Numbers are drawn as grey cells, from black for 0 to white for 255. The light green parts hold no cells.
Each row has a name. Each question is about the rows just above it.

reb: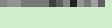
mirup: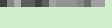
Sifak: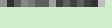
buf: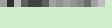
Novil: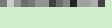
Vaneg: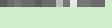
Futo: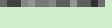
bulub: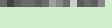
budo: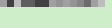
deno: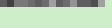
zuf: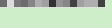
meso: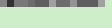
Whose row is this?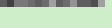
deno
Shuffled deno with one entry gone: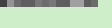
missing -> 79

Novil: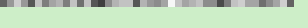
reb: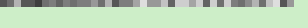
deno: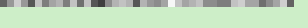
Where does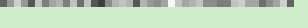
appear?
deno

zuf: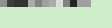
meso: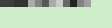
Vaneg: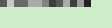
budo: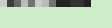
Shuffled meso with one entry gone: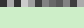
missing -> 35
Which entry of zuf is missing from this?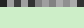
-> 219
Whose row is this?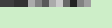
meso
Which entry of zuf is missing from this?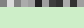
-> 144

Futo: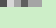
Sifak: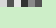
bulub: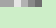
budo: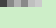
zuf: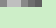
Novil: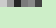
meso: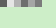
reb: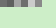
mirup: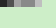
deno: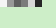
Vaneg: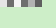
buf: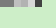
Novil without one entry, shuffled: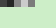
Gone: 152
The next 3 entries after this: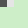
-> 50	137	82
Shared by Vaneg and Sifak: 229
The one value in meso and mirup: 165
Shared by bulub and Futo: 165

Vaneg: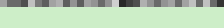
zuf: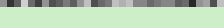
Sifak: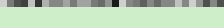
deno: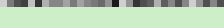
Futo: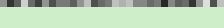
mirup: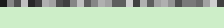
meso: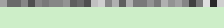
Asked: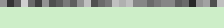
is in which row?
zuf
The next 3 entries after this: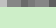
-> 106	40	147

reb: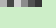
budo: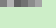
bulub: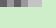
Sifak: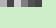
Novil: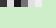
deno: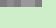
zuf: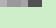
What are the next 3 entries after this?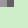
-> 153	195	195
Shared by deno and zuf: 153

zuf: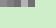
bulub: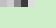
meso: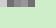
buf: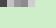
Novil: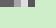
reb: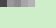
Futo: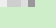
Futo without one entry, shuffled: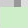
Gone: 238
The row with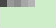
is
reb
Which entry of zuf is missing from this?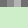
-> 126

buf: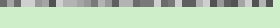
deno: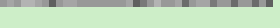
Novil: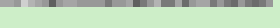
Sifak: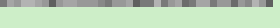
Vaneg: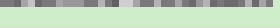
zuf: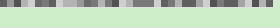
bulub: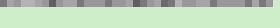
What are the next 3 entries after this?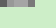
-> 152	152	152
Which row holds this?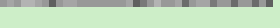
deno
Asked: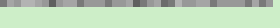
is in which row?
bulub
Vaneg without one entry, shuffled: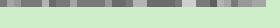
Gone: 195
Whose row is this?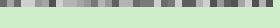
buf
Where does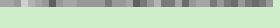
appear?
Novil
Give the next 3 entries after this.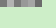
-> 121	165	165

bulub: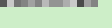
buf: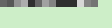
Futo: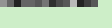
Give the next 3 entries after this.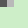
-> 35	62	87
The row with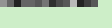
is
Futo
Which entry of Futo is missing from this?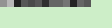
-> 62

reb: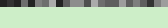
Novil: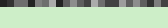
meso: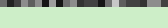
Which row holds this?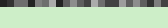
Novil
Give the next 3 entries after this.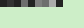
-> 94	141	141
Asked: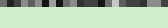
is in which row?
meso
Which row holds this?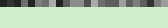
reb
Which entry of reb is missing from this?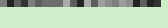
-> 79

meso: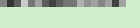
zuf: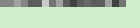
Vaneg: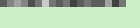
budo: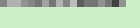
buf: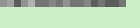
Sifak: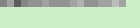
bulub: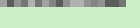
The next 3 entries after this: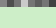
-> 93	117	93
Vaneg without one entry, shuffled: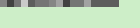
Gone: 78
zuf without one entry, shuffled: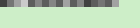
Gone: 105
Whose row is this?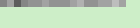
Sifak

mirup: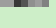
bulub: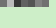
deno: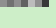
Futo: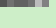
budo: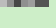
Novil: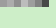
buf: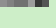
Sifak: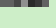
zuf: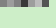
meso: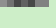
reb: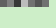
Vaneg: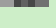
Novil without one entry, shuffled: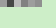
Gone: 172
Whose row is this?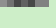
meso
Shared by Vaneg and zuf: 157
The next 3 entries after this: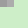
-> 143	188	157
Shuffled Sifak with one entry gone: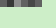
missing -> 42

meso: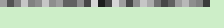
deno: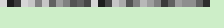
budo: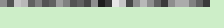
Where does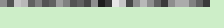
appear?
budo
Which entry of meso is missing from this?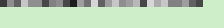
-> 83
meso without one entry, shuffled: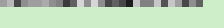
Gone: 113
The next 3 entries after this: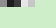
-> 71	142	184
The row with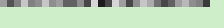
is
meso

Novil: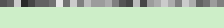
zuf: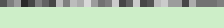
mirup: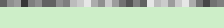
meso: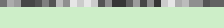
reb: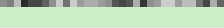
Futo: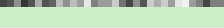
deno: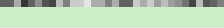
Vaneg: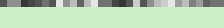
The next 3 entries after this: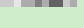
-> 203	156	188
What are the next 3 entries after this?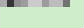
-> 70	172	98
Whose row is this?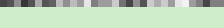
Futo
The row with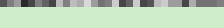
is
zuf
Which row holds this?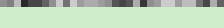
reb
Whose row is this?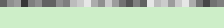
mirup
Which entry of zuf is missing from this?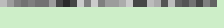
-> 216

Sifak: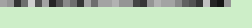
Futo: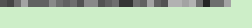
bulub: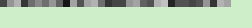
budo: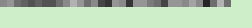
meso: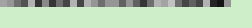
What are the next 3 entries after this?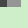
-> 137	163	137
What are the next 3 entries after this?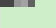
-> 82	178	193
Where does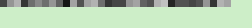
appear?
bulub
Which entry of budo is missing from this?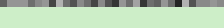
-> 123

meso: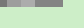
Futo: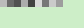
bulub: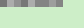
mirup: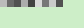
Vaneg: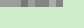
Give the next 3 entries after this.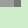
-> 157	132	132
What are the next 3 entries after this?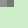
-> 172	132	132
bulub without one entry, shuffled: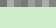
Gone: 145

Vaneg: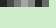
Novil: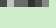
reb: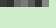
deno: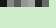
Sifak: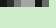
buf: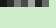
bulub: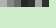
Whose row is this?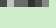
Novil
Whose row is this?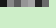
deno
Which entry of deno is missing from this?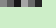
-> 150
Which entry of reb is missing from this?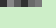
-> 61

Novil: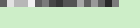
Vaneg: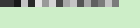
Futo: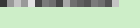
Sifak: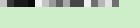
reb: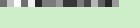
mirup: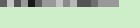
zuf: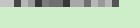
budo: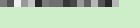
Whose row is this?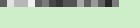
Novil
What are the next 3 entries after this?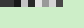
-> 168	196	84
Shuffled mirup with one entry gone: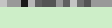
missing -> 138
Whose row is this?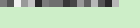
budo
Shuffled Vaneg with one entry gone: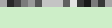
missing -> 212
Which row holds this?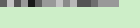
mirup
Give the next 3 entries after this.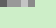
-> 183	84	84

